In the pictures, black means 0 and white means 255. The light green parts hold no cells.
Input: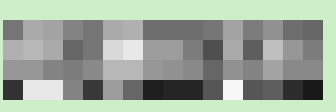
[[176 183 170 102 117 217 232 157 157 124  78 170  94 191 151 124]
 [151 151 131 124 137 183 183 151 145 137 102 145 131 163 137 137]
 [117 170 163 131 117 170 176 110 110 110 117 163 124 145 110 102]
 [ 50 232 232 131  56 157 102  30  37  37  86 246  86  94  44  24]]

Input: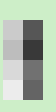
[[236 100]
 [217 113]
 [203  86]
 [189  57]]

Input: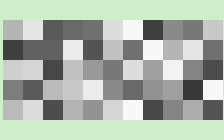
[[207 213  71 193 152 119 221 159 242 132  77]
 [186 221  77 180 146 213 248  71 132 173  84]
 [180 229  90 105 112 221 248  64 138 119 200]
 [125  90 186 200 235 138 105 146 159  57 248]
 [ 64  97  97 235  84 193 112 248 180 229 112]]

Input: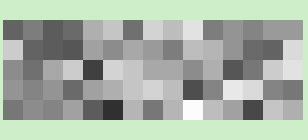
[[204  99  92  86 161 140 168 154 125 189 181 148 106  99 218]
 [148 132 148 106 161 175 197 211 189  78 132 232 218 132 119]
 [140 112 168 204  64 211 197 168 168 140 175  86 119 204 226]
 [119 140 132 161  92  48 181 119 181 252 189 161  72 197 175]
 [ 99 125  92 106 175 197 112 211 189 226 125 148 132 154 154]]

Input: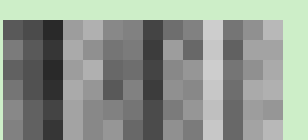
[[136  97  68 163 136 129 117  75 123 150 191 104 157 150]
 [129  97  54 163 136 150 104  75 144 123 199 104 163 184]
 [123  89  54 170 144 117 123  60 157 104 199  97 163 163]
 [117  81  47 170 150  89 129  60 144 136 199 110 170 176]
 [ 97  81  41 157 176 104 110  68 136 150 205 117 144 170]
 [ 89  75  41 157 176 136 129  68 110 129 205 117 144 184]]

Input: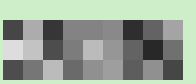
[[221 195  77 124 187 150  99  40 112]
 [ 77 118 187 106 144 158  93 144  70]
 [ 70 172  54 131 131 137  46  99 164]]

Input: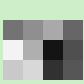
[[243 175  20  79]
 [201 216  49  86]
 [115 143 169 102]]

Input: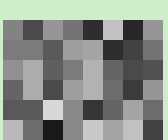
[[185 108  25 137 201 164 193  66]
 [144 172  95 123 178 101  74  81]
 [131  74 150 115  46 193  39 150]
 [123 123  89 158 164  46  66 115]
 [101 172  74 158 178 108  59 150]
 [ 89  89 216 137  53 101 164 108]]

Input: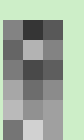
[[186 145 160]
 [167 109 139]
 [131  53  88]
 [123  73  94]
 [117 209 160]
 [101 179 131]]
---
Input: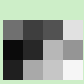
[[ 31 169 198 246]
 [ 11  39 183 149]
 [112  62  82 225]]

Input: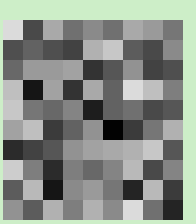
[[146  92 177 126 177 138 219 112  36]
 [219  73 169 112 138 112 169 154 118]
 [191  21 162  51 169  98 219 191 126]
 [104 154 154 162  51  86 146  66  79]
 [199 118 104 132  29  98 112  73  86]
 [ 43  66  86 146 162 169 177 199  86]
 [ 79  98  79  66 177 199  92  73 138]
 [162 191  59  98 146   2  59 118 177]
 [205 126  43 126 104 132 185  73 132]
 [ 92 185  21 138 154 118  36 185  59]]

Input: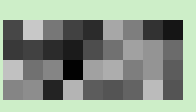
[[193 113 133   2 161 173 126 148  92]
 [ 71 200 119  65  43 167 126  50  21]
 [ 57  65  43  27  77 113 161 148 107]
 [133 141  35 180  92  84  99 187  84]]

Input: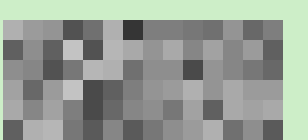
[[ 96 176 182 119  90 134  90 119 142 155 176 112 142  90]
 [169 134 162 126  74 104 134 142 119 162  96 169 162 169]
 [162 104 155 195  74  96 126 148 155 176 148 169 155 155]
 [176 155 148  82 112 176  53 126 126 119 112 148 104 126]
 [ 96 142  96 195  82 182 169 148 169 134 162 134 155  96]
 [142 134  82 119 182 176 112 142 142  74 148 134 119 104]]

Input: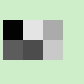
[[ 92  76 201]
 [  3 228 171]]

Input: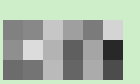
[[129 136 198 159 123 212]
 [108 116 186 101 171  76]
 [143 220 179  95 165  40]]
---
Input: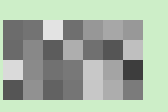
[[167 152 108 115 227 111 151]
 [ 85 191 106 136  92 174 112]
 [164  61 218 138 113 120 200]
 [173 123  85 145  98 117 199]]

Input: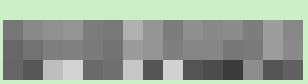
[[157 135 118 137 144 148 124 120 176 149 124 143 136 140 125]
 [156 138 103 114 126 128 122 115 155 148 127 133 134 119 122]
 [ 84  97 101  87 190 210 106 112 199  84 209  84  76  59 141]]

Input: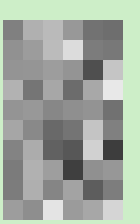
[[114 110 128 176 186 152]
 [124 120 145 156 187 220]
 [ 79 197 148 149 157 148]
 [168 232 178 117 167 108]
 [147 113 148 152 135 143]
 [196 128 166 137 105 116]
 [209  61 131 172  97  87]
 [144 151 123 177 158  63]
 [ 93 125 124 175 133 163]
 [167 213 157 142 228 155]]

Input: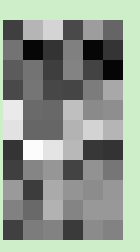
[[157 101  63 181 212  73]
 [  6  52 115   6  51 128]
 [ 67   5  91 115  62 131]
 [124 168  73 117  71  69]
 [138 142 234 106 104 191]
 [211 181 226 102 102 179]
 [ 55  51  52 252 228 184]
 [146 118  63 133 150  67]
 [140 151 154  60 170 148]
 [152 152 129 105 178 132]
 [139 130  64 124 130  58]]

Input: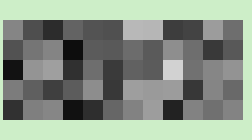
[[156 110 133  78  44  99  83  80 184 182  61  67]
 [ 57  88  82 117 132  13  91  89 108  90 142 110]
 [134 147  18 148 159  48 110  58  97  91 210 113]
 [133 105 124  95  63  92 141  56 158 154 156  55]
 [112 131  49 127 134  17  46 102 130 157  34 130]]

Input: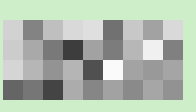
[[162 217 210 131 191 217 223 113 200]
 [240 128 204 169 121  61 162 124 183]
 [153 165 213 182 147 181  80 250 163]
 [166 146 101 118  68 172 134 162 138]]
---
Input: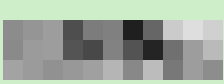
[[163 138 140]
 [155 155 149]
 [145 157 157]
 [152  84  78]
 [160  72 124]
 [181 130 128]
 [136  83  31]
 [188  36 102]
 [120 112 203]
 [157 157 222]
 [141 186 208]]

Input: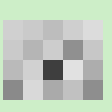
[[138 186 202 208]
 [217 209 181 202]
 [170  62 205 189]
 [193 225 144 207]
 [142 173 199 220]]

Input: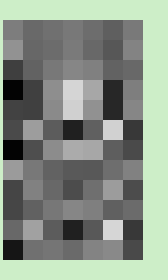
[[ 21 104  70  69 155   3  74  66   3  63 146 125]
 [112 161  97 129 120  78 157  64  64  98 103 105]
 [117  92 119 104  98 140  92 138 142 120 108 112]
 [106  32 134  76  89 171  32 208 213 134 122 120]
 [131  88 127 111  88 167  96 145 167 128 104 109]
 [137 214  96 156 110  94 209  39  39  98  87  95]
 [ 73  56 107  76 129  74  56 134 126 104 131 121]]

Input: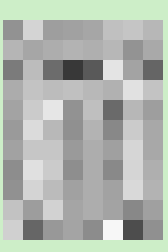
[[208 194 145 141 162 154 163 172 123 181 146]
 [102 157 212 224 198 219 203 195 188 166 212]
 [152 210 187 203 198 184 230 188 108 173 158]
 [164 165 161 142 154 144 146 192  56 179 161]
 [140 173 173 173 173 179 191 184  89 175 166]
 [247 163 162 137 160 136 106 177 228 183 192]
 [ 77 136 217 213 214 203 183 225 163 147 197]
 [144 160 179 175 168 168 158 195 101 169 183]]

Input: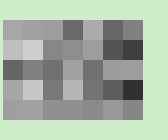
[[159 166 101 191 167]
 [161 199 128 206 160]
 [144 120 113 135 157]
 [144 181 161 142 106]
 [138 116 112 157 171]
 [152  92 156  84 102]
 [134  48 158  62 129]]

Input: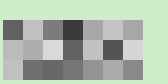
[[192 187  97]
 [111 174 192]
 [104 217 124]
 [117  97  59]
 [147 193 168]
 [170  84 195]
 [137 213 167]]
